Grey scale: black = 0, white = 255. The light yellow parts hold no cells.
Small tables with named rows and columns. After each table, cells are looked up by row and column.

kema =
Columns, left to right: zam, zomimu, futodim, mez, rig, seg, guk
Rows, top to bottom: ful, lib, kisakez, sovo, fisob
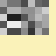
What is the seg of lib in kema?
172
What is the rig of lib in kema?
144
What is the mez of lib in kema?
146
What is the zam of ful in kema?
163
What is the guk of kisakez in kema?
167
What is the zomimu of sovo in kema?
237
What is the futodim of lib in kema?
176
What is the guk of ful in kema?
90
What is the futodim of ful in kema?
117
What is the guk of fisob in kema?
112
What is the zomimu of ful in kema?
117
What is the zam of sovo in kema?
84

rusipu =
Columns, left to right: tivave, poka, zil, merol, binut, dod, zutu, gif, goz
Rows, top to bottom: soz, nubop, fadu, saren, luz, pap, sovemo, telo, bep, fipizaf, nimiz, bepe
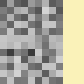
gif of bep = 143
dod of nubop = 86
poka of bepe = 193
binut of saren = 116
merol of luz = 95
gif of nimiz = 170
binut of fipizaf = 113
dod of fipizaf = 101
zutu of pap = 125
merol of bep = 93
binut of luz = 193
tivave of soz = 86
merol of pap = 191
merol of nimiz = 131
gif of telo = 119
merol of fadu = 89
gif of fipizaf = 196
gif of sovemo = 178
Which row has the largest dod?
telo

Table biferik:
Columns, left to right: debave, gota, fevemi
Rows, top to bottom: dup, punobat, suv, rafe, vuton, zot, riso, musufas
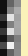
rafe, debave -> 17
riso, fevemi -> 136
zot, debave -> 19
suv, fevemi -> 162
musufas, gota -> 99
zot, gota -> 92
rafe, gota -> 128
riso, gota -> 241

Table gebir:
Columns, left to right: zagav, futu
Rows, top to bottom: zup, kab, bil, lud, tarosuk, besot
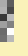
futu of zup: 93
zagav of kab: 178
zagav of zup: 171
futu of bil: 187
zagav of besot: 112
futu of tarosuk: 253
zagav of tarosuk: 107
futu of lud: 129
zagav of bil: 56
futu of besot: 184
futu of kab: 73
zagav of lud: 159
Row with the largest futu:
tarosuk

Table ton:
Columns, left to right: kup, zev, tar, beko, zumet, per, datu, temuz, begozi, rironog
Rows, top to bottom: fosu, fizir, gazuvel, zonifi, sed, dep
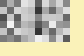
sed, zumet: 192
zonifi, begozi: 153
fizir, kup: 198
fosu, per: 96
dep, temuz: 139
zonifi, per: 89
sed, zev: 106
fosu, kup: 108
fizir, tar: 213
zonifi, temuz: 235

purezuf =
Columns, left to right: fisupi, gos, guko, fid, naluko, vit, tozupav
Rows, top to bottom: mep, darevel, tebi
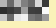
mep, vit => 217
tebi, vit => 106
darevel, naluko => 62
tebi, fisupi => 199
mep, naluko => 105
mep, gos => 105
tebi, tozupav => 154
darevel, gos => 57

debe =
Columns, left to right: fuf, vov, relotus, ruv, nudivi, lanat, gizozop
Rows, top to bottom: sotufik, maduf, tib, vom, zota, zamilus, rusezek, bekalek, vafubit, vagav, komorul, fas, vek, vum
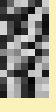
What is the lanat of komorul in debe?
201
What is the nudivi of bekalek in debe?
221
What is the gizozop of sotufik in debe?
204
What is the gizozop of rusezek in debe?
207
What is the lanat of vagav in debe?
197
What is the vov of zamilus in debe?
62
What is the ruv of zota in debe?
40
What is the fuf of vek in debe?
44
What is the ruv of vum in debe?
46
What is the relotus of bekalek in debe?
133
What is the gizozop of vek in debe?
213
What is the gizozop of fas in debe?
176
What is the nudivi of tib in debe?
207
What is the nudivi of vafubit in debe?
33
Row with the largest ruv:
zamilus

